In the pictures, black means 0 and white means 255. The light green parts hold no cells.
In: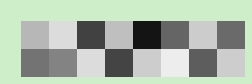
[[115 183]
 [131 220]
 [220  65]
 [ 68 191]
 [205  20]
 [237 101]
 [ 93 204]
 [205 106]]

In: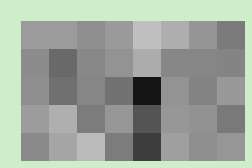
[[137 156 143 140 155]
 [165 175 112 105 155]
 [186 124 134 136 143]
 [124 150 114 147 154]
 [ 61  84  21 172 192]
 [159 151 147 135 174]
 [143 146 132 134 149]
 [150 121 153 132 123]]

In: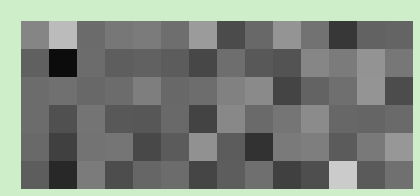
[[ 93 105 108 108  96 133]
 [ 40  64  80 112  12 187]
 [123 115 116 104 108 107]
 [ 77 117  88 108  94 119]
 [102  72  87 126  97 123]
 [108  91 105 104  92 110]
 [ 69 145  67 109  71 155]
 [ 93  92 136 129 110  75]
 [111  50 106 138  88 104]
 [ 64 122 117  68  83 148]
 [ 78 126 139  99 134 114]
 [203  91 103 111 123  55]
 [ 90 121 101 148 147  98]
 [112 151 106  76 119 100]]

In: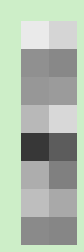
[[138 190 173  55 184 151 144 234]
 [134 169 128  92 216 155 136 213]]

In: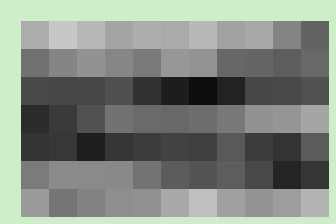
[[154 123  52  43  73 113 172]
 [117 139  55  58  70 133 199]
 [130 138  30  81  71 146 184]
 [142 137  54 114  79 134 164]
 [144 115  60 106  49 122 173]
 [169  92  66 104  29 151 170]
 [191  84  64 109  13 147 184]
 [160  93  89 120  34 103 162]
 [148  72  60 146  71 101 168]
 [157  36  51 149  73  93 132]
 [180  53  91 165  81 104  99]]

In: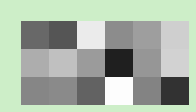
[[134 173 104]
 [138 192  85]
 [ 98 155 235]
 [253  31 140]
 [131 150 158]
 [ 50 210 207]]

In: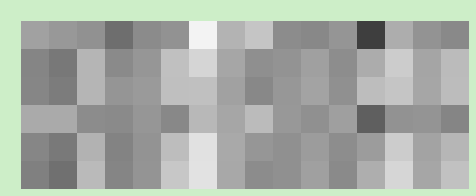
[[128 134 170 134 133 161]
 [112 121 170 124 120 152]
 [186 178 140 181 181 145]
 [133 131 138 149 138 110]
 [148 147 150 154 150 139]
 [199 189 136 191 192 146]
 [226 225 184 192 213 243]
 [168 169 166 161 166 179]
 [140 150 187 136 143 197]
 [144 144 152 151 147 140]
 [160 156 144 163 160 136]
 [138 141 159 144 141 149]
 [174 156  95 189 172  62]
 [214 204 146 197 204 173]
 [166 163 148 166 165 147]
 [193 182 133 188 187 137]]
